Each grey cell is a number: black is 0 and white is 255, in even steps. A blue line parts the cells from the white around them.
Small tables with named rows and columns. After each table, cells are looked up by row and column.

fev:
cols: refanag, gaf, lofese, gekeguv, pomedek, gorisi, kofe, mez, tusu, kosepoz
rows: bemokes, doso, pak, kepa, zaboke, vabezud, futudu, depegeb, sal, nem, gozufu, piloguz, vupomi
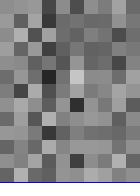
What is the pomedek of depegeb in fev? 148
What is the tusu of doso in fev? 145
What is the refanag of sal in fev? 106
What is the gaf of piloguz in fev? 129
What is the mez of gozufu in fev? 150
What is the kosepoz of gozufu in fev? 144
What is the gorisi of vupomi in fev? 143
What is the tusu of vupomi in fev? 129

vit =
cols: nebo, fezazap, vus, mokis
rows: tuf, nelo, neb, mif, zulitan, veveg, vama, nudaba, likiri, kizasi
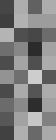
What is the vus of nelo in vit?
156
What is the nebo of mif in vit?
111
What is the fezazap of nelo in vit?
178
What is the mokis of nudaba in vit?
162
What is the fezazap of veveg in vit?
111
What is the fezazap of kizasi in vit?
176
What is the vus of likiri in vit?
199
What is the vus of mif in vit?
43
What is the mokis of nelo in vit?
156
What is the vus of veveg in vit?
205
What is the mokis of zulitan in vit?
172
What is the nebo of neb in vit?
180
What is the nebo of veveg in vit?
147
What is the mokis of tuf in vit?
173
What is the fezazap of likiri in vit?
162
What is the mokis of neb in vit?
108
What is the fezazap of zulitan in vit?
164
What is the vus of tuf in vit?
97

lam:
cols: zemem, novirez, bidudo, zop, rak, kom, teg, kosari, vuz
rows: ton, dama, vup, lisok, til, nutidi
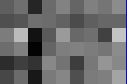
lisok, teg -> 124
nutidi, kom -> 79
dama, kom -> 75
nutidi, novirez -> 107
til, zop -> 136
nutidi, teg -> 123
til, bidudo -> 51
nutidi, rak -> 134
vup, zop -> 90
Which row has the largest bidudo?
dama

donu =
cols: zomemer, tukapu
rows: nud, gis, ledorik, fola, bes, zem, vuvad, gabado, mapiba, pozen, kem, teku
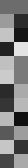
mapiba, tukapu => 16
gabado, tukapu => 184
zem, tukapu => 122
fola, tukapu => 227
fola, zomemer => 33
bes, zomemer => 192
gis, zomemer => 155
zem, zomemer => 203
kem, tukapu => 52
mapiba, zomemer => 186
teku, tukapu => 169
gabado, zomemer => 53
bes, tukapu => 122

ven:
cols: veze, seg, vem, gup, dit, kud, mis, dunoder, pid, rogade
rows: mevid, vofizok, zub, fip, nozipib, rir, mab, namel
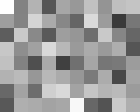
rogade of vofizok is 119
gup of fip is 217
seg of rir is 186
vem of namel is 171
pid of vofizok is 58
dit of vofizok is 135
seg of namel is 175
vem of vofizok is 213
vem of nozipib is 79
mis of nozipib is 166
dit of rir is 171
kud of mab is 163

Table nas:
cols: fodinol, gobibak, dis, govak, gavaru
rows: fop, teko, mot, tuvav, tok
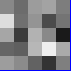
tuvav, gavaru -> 170
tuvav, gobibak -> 95
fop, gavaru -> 125
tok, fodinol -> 157
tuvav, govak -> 239
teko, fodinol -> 221
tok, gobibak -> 139
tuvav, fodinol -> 101
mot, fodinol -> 166
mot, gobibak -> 59
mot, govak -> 137
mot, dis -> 178
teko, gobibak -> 112
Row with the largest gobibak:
tok

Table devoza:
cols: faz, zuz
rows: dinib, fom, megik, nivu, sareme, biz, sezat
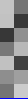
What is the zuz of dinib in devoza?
117
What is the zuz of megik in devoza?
144
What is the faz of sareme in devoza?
193
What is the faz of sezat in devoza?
116
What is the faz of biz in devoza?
142
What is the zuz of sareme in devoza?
65
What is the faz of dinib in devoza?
196
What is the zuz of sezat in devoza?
203
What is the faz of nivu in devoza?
120
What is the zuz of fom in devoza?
57
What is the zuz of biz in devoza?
159
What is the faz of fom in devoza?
194
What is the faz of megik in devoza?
55
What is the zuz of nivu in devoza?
184

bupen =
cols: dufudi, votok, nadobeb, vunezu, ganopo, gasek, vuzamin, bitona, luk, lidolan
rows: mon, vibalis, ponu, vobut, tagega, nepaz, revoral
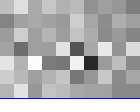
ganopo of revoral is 187
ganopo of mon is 177
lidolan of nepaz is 166
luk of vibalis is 174
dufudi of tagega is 228
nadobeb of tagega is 252
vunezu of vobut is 158
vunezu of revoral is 194
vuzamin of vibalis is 166
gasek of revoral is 168
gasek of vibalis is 206

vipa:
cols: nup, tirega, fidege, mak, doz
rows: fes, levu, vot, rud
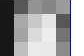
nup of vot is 24
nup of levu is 24
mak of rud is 233
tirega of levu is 168
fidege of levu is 200
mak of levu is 228
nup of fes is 24
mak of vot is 237
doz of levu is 87
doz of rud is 140
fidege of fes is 147
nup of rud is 24
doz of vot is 115
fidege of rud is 234
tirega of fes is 88

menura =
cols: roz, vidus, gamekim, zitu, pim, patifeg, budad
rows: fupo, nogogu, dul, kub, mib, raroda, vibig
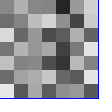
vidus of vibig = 87
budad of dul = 98
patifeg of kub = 122
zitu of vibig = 92
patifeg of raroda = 90
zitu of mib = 78
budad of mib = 130
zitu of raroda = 198
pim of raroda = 103
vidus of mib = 131
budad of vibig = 88
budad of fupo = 209
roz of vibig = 231
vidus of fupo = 176
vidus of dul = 103
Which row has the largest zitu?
nogogu

